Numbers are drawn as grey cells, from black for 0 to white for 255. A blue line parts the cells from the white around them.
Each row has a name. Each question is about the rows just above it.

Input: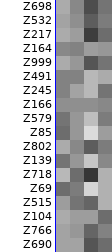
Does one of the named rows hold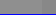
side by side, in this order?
yes
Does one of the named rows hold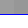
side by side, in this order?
yes
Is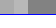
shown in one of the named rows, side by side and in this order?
no
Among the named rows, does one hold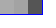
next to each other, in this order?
no

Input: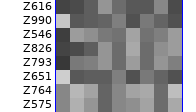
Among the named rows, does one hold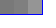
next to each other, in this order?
yes
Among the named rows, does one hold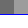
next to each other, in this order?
yes
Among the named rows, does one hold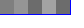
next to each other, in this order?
no
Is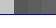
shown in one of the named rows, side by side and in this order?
yes
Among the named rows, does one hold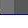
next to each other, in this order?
no
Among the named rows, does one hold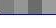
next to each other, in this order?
yes

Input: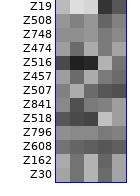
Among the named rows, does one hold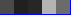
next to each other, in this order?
no
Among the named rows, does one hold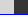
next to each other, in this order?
yes
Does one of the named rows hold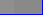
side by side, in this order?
yes
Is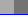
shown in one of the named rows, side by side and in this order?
yes

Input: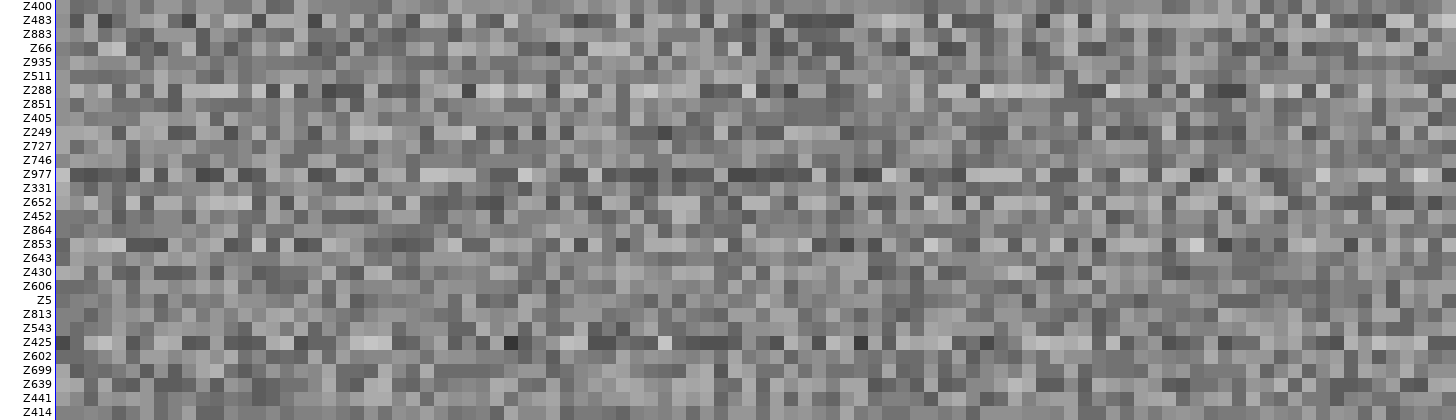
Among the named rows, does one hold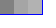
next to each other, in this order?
no
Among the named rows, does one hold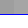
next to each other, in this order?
yes
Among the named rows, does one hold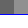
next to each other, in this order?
yes
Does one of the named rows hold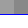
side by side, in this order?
yes
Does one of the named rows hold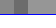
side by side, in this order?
yes

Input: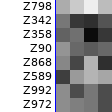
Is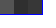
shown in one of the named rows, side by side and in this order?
no
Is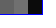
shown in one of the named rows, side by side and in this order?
yes
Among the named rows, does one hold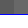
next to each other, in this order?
yes
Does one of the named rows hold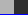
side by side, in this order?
yes

